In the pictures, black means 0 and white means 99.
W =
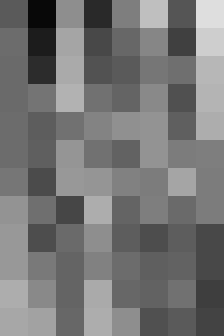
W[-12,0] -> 35
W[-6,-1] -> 48
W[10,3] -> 66
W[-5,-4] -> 39
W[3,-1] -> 70
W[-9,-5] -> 44
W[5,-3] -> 57
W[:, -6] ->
[55, 64, 66, 69, 44, 58, 59, 27, 41, 39, 39, 40]
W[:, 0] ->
[35, 42, 41, 41, 42, 42, 46, 57, 59, 59, 67, 65]
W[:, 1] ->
[3, 11, 17, 45, 36, 37, 29, 43, 30, 47, 53, 63]
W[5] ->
[42, 37, 58, 44, 38, 57, 48, 49]
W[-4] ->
[59, 30, 41, 55, 36, 30, 36, 28]
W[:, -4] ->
[49, 40, 35, 39, 56, 38, 50, 39, 36, 42, 40, 55]
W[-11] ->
[42, 11, 64, 28, 40, 52, 25, 80]
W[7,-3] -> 49
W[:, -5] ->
[16, 28, 32, 44, 51, 44, 58, 67, 55, 50, 66, 67]
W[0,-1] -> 86
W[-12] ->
[35, 3, 55, 16, 49, 74, 33, 86]

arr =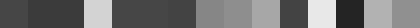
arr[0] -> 27
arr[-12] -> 82
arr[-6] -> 65
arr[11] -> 90
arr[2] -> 23

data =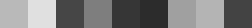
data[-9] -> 72
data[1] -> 87
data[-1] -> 26

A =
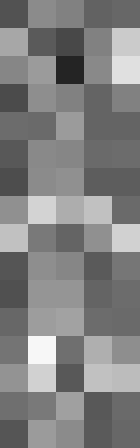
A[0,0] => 32
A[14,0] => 43
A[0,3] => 38
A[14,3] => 34
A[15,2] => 54
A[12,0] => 45
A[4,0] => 42
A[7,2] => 67
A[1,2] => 28
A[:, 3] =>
[38, 50, 53, 39, 39, 41, 36, 75, 56, 35, 39, 42, 68, 75, 34, 35]
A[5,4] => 42
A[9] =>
[33, 55, 52, 35, 46]
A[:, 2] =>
[50, 28, 14, 50, 60, 52, 56, 67, 39, 52, 58, 63, 43, 34, 62, 54]
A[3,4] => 50
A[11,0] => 40
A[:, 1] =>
[54, 35, 60, 55, 41, 53, 54, 82, 47, 55, 58, 61, 96, 81, 47, 60]
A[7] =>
[56, 82, 67, 75, 41]
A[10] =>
[31, 58, 58, 39, 42]
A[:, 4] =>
[40, 79, 87, 50, 39, 42, 36, 41, 81, 46, 42, 41, 55, 73, 41, 40]
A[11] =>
[40, 61, 63, 42, 41]
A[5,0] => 34
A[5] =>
[34, 53, 52, 41, 42]

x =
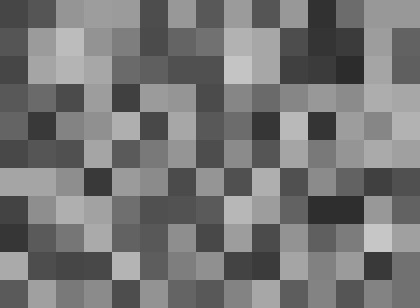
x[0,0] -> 27
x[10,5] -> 57
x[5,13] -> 66
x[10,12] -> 33
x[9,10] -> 64
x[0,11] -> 19
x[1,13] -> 61
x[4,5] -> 28
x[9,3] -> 28
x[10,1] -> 62
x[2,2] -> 70
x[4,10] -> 72
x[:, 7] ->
[34, 44, 31, 29, 34, 30, 58, 35, 28, 56, 34]
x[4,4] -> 68
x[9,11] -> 50
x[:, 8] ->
[60, 69, 76, 52, 42, 54, 31, 71, 61, 26, 51]
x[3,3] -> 61
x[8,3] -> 66
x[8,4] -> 38
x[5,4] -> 35
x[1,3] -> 57
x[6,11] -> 54
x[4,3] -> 56
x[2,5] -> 37
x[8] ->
[21, 35, 46, 66, 38, 34, 55, 28, 61, 29, 57, 37, 48, 77, 62]
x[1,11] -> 20
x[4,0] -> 39
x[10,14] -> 44
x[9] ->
[66, 30, 27, 28, 70, 36, 49, 56, 26, 23, 64, 50, 60, 22, 44]
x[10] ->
[35, 62, 47, 54, 30, 57, 39, 34, 51, 65, 36, 51, 33, 51, 44]
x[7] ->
[26, 55, 68, 63, 43, 31, 32, 35, 71, 61, 38, 18, 18, 59, 38]

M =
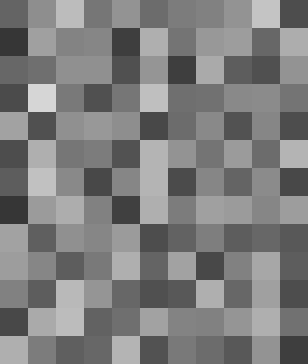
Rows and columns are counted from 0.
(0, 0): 39
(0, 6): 48
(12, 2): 37
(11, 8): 58
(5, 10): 70
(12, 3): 40
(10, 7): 68
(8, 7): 49
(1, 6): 45
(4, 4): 55
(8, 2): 56
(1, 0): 21
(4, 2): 56
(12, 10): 24
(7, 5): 68
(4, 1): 31
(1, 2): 51
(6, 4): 52
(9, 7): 28
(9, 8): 50
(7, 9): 52
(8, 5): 30
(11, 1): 66
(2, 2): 56
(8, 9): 40
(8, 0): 63
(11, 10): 44
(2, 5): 58
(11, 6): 51
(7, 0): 21
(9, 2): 36

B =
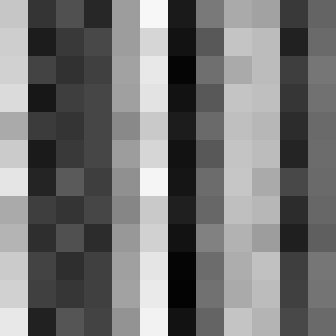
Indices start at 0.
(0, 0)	77
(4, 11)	41
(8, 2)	31
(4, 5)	78
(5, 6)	7
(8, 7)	50
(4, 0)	66
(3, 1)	9
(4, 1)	23
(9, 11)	46
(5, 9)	73
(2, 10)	24
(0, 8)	66
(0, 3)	15
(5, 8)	76
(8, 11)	37
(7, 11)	40
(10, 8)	66
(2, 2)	19
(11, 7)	39
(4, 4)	53
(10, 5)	91
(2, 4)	63
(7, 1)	24
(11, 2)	33
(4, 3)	27
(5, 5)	83
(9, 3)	25
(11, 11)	41
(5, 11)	42
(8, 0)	70
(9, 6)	2
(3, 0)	85
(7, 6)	12
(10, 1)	25
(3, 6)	7
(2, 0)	81
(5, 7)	34
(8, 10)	12
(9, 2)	18
